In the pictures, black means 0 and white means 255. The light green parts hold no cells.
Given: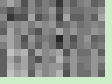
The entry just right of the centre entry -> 38
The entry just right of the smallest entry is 124
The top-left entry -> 136
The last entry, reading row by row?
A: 96
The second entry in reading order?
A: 165
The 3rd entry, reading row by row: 136
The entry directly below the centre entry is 111
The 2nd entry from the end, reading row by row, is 149
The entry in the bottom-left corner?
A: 96
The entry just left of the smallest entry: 111
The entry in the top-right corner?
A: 111
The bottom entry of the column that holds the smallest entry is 180
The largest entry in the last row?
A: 192
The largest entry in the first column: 149
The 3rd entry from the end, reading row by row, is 111
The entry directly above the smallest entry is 165
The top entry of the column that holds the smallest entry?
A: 54
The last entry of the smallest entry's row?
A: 111
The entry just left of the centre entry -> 124
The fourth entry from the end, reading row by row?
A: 111

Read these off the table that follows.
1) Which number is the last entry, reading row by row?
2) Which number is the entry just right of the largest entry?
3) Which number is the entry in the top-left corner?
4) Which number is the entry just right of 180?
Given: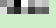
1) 94
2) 154
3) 138
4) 1

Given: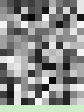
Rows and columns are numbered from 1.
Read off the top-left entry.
118
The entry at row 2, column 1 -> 143
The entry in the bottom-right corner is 216
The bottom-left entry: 131
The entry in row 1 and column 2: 77
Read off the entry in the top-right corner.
230
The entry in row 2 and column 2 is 106
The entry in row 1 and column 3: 48
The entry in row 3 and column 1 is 159

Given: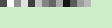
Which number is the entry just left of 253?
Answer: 76
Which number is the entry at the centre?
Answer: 132

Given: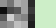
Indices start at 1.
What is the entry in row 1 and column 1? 146
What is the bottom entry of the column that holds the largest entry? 146
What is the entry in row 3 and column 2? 207
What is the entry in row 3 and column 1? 88

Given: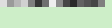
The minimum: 41
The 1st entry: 222
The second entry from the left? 154

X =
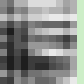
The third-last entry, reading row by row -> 164
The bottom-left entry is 73
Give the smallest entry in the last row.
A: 60
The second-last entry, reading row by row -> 194
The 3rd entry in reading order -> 178
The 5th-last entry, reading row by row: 102
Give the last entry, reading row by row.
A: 233
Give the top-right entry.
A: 178
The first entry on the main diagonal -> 140
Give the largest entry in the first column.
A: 194
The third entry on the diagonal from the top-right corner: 233
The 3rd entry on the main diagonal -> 194
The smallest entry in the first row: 114
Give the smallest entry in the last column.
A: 102
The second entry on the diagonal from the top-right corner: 152
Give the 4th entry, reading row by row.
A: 178
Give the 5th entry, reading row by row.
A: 220

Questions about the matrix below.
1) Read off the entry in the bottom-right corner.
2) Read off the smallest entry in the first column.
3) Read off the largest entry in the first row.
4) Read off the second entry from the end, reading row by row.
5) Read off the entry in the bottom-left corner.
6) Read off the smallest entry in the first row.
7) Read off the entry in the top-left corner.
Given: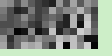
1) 5
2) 77
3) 164
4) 206
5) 164
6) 33
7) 150

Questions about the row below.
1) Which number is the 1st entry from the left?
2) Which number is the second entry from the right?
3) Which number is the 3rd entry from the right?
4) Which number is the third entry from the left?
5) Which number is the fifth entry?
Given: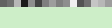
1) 98
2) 183
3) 197
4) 183
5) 142

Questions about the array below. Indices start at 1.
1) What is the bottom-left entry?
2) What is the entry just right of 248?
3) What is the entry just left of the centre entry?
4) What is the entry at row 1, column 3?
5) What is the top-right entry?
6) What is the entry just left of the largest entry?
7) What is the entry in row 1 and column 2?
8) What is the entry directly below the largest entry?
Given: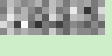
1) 137
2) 105
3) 93
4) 165
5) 153
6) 66
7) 190
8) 178

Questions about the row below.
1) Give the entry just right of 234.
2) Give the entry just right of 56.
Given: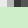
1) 181
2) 85

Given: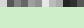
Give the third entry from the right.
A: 36
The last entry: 87
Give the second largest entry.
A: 215
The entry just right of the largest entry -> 186

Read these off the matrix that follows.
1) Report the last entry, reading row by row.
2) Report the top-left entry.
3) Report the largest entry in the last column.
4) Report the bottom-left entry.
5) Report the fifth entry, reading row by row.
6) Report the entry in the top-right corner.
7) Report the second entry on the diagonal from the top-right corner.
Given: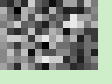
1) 98
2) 70
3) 178
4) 162
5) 205
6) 123
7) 98

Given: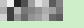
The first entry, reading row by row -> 196
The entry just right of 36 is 79
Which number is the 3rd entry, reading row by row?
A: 36
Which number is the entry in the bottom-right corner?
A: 92
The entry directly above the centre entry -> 159
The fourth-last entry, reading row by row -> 159
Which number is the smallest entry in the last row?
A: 64
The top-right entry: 132
